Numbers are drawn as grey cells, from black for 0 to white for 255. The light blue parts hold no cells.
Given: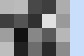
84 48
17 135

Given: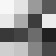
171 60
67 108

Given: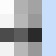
183 153
92 42

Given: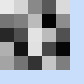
128 187
79 227

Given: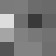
110 57
129 120

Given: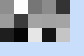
59 164
5 230

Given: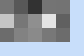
119 143
130 138
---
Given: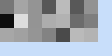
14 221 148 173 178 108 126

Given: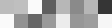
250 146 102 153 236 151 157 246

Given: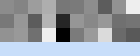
120 151 92 180 38 150 136 152 112 116

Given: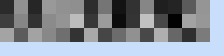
62 134 50 139 148 188 55 155 12 52 193 72 2 163 151

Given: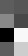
136 72
93 205

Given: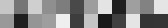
153 31 149 158 239 61 197 25 64 229 52 53

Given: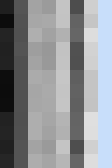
12 82 167 169 195 99 197
33 84 158 152 194 81 210
13 81 171 167 198 95 196
13 81 167 169 197 96 195
36 81 174 162 177 101 222
38 84 173 165 182 102 221

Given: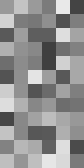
210 124 119 143 81 126
176 145 136 63 111 129
83 143 228 157 88 168
221 177 135 151 109 115
195 135 87 89 175 143
191 149 191 230 217 122

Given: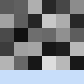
162 94 37 200 173 39
60 160 165 23 31 185
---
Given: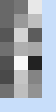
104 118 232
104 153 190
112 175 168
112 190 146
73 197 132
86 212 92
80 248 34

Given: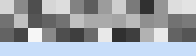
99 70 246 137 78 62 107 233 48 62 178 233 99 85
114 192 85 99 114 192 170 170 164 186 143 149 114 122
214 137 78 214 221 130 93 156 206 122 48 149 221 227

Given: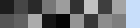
85 97 172 21 5 149 55 141 126
29 70 41 119 157 49 193 62 164

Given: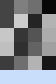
60 111 179 23
68 127 111 8
191 48 99 160
199 54 84 172
68 205 36 179

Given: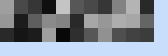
151 28 94 138 130 41 167 151 173 167 101
159 73 54 15 196 87 73 54 130 180 41
41 21 28 159 8 47 87 145 79 66 60

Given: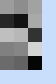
128 134 212
38 18 169
156 141 162
191 183 50
107 99 5

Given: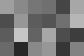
106 39 137 151 54 130
159 137 118 112 69 167
92 198 99 167 77 61
77 151 92 84 112 182
